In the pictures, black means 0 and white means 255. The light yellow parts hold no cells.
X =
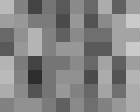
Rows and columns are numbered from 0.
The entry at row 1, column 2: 123
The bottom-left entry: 130
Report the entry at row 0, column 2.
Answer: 67
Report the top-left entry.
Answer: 186
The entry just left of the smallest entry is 130
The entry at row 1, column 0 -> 158
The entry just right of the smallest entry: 117
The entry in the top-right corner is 158
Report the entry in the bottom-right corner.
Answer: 172
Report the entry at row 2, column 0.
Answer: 104
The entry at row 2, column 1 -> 144
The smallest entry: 45
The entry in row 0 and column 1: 130

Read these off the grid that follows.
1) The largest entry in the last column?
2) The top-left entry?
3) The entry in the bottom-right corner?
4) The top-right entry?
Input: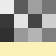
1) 207
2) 236
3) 126
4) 118

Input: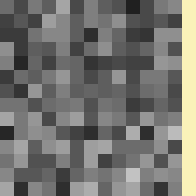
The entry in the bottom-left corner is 165
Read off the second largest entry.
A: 187
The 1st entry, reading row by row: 108
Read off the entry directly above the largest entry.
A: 115
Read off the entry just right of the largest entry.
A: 127
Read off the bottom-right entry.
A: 127
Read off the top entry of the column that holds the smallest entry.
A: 32
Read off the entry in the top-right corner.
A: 135
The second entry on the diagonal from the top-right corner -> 87
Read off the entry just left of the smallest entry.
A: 81
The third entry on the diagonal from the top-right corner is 52
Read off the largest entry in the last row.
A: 173
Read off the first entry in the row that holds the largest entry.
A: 135
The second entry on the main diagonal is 87
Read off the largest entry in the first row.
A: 165
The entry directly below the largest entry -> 165
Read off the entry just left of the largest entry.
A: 135
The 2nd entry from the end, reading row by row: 52
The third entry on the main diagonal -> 115
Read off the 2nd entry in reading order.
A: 73
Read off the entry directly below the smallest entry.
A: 81
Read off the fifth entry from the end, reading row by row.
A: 150
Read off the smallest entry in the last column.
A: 65

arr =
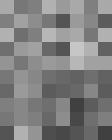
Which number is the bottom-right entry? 64
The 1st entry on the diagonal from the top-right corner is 169
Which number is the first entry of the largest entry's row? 111
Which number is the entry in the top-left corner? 169
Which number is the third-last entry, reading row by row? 84
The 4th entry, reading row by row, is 177
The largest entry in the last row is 177
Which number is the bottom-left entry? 84
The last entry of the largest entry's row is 98
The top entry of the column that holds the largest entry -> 169
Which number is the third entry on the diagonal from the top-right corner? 169
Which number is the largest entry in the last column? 177
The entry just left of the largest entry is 84
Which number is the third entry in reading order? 127
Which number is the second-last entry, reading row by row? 104
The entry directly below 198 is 183

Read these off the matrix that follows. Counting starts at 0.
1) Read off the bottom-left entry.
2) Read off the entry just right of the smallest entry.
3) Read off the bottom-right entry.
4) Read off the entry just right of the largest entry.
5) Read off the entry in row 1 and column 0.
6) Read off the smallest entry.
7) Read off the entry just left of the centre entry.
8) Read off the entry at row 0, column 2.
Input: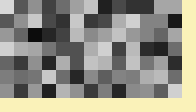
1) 144
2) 38
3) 208
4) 87
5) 87
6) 12
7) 81
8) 144
